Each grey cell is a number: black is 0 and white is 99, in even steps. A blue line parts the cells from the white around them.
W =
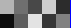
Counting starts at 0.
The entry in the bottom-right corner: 50
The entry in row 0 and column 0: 70
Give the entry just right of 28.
80

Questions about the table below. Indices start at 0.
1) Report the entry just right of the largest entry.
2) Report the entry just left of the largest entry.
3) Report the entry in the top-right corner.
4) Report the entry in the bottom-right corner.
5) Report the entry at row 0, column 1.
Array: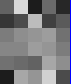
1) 11
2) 38
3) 15
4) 29
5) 84

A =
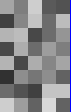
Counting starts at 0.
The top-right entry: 32
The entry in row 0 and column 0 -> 64
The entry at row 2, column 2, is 28
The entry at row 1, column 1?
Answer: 52
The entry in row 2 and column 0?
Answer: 70
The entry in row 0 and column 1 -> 49
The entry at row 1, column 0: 25
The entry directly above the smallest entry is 70

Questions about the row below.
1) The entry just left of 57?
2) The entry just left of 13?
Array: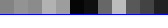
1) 51
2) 26

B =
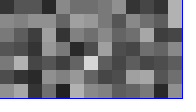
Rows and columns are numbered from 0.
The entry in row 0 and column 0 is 20
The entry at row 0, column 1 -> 33
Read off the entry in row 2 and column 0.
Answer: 47
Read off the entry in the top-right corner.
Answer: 69
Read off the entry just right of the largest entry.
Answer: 36
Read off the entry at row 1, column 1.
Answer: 50
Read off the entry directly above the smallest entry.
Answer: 50
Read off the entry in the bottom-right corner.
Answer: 56
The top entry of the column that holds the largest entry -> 43
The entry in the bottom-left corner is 56
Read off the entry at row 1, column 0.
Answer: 53
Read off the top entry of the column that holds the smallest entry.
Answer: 53
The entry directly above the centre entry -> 43
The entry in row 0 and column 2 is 33
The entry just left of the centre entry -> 16
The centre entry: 30

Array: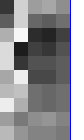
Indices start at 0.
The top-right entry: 55
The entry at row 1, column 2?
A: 40
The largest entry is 96
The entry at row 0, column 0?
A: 21
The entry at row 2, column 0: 68
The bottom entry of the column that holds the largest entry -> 58
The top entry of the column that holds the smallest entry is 81
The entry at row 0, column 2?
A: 61
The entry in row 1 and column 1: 81
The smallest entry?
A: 11
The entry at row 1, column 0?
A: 36
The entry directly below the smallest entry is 21

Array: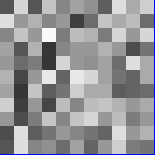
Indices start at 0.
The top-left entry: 33
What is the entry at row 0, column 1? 83
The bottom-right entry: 45
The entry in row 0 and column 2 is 33
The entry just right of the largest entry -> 48
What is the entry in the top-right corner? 80
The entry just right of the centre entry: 83
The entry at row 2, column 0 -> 52
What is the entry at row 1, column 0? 86
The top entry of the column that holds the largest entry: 76
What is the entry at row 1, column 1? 59
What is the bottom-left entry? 33
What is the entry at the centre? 90
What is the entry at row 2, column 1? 76
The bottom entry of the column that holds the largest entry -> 56
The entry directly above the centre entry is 59

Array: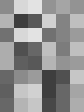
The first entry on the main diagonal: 54
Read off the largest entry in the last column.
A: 77
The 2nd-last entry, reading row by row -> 40
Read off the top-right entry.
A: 57
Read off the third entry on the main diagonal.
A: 88
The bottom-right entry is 67
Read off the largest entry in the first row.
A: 88
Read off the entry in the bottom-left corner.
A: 40
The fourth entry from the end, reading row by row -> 77
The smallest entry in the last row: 28

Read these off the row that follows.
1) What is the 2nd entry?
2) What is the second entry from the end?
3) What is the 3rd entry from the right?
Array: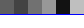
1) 26
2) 7
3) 59

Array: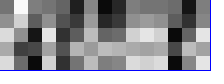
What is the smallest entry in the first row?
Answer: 4
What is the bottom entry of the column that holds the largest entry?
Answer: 42
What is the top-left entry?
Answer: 45
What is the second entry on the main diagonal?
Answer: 81
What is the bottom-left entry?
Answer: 85
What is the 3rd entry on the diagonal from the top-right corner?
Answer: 4
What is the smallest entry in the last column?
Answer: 49
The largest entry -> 97
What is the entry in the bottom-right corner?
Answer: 89
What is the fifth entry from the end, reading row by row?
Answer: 81
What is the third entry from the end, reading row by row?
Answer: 4
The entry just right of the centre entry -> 42

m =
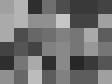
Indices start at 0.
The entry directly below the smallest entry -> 36
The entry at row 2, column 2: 40
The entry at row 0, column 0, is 62
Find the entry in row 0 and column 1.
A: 70
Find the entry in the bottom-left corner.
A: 56
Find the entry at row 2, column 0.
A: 66
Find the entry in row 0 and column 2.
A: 18
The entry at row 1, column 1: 70
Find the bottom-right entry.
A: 62
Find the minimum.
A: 15
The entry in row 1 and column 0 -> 66
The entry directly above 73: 66
